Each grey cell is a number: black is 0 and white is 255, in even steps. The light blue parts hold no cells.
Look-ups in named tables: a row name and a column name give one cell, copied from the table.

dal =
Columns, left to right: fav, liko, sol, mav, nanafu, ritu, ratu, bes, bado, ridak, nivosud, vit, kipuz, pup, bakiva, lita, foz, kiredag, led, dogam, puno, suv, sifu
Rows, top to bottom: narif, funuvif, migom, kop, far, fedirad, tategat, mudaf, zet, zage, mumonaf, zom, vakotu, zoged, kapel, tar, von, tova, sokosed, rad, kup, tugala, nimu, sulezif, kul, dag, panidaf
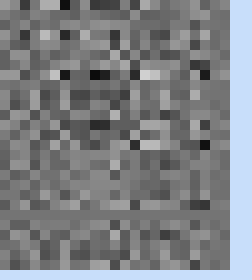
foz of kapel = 152
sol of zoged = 125
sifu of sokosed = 111
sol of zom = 144
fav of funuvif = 126
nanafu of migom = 116
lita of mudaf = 192
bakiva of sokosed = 102
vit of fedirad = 168
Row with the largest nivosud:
panidaf

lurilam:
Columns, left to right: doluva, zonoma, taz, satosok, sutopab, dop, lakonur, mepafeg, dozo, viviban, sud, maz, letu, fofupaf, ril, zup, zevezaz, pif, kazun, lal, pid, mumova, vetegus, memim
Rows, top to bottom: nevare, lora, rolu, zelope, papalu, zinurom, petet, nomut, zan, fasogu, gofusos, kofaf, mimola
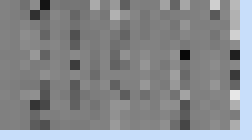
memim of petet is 136
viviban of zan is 126
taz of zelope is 141
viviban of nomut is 108
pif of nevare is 101
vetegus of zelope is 134
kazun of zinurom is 8
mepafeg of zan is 89
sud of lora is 120

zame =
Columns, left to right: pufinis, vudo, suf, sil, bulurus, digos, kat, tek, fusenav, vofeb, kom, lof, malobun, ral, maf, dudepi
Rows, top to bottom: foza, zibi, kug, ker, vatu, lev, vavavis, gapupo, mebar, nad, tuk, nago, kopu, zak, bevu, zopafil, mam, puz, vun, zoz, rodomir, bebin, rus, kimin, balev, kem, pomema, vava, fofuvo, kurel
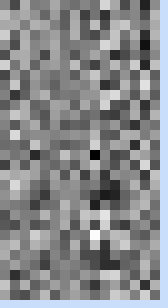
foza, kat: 124
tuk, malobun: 73
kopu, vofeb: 146
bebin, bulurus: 179
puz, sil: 160
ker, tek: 176
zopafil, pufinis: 140
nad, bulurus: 177
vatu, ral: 146
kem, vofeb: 74
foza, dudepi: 140
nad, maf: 167
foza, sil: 123
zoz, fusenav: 100
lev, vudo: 169
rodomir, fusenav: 156
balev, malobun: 204
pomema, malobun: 98
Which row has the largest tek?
vavavis

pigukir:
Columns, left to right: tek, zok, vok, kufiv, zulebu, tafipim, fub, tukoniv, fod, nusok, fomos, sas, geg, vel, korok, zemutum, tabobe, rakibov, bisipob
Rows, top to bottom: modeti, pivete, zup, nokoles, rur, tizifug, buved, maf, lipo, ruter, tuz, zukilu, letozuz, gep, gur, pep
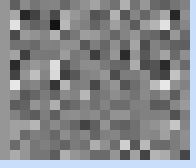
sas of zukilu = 146
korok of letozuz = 138
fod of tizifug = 128
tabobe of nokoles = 74
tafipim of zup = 19
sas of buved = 105
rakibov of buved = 142
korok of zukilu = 129
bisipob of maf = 145
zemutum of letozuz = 146
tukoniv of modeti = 129

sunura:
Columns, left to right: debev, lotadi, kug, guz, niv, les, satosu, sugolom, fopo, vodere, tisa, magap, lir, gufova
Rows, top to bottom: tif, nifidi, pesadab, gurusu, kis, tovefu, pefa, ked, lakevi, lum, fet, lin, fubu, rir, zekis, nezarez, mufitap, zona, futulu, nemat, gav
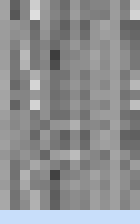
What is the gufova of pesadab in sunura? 97
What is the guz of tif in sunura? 205
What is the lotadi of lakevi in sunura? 105
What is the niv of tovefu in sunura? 138
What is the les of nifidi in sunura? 132
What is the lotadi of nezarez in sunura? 133
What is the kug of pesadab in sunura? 141
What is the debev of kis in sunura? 155
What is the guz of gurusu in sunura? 112
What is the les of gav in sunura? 97
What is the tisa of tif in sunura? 132
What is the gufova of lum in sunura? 127
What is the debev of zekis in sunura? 160

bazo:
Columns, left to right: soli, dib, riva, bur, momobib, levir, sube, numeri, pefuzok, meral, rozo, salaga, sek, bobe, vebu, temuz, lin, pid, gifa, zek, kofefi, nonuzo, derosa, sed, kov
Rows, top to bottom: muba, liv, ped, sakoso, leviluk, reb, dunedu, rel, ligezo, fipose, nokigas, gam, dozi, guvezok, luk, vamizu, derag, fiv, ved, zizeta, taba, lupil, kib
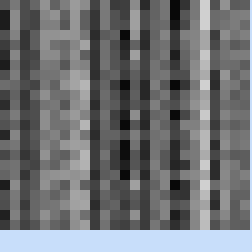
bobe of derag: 85
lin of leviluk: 113
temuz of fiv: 114
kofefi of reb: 198
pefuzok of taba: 165
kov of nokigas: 99
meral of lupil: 62

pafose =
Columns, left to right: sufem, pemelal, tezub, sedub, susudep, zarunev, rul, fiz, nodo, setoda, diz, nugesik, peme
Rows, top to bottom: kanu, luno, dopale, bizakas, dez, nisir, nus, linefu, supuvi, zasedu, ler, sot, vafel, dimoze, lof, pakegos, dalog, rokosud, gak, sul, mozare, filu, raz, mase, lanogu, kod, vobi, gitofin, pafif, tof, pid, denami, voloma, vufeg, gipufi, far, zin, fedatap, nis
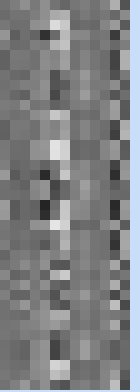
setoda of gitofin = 108
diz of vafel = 110
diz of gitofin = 126
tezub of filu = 105
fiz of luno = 109
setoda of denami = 112
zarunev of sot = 198
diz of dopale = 133
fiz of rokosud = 137
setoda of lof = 104
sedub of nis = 119
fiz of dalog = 126
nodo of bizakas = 135
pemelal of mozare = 90
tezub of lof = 108
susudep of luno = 143
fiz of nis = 121

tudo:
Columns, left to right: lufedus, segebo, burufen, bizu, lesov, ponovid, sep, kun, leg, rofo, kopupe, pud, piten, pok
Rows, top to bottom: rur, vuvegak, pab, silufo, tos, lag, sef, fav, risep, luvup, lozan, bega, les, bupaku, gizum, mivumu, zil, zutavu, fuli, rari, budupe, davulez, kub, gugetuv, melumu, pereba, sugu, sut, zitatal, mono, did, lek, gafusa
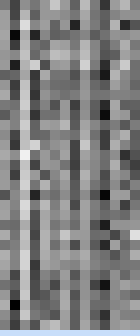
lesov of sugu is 163
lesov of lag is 142
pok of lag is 141
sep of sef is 157
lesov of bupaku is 105
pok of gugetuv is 223
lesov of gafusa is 170
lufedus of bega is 91
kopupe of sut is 93
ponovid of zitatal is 72
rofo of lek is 93
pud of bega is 160
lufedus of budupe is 158
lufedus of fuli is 155
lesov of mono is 87

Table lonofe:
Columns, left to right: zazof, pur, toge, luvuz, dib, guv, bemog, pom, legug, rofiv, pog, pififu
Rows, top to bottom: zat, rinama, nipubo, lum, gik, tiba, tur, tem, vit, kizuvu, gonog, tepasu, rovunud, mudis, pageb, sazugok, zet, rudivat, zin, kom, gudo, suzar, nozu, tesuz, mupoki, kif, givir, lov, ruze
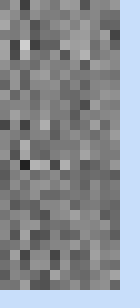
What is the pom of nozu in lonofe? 137
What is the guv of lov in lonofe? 162
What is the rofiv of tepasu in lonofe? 126
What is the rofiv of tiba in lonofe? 117
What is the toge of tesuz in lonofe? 162
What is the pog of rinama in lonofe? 113
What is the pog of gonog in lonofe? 129
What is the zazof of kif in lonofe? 97
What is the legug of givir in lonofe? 112
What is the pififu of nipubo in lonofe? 101
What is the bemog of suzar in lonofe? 141

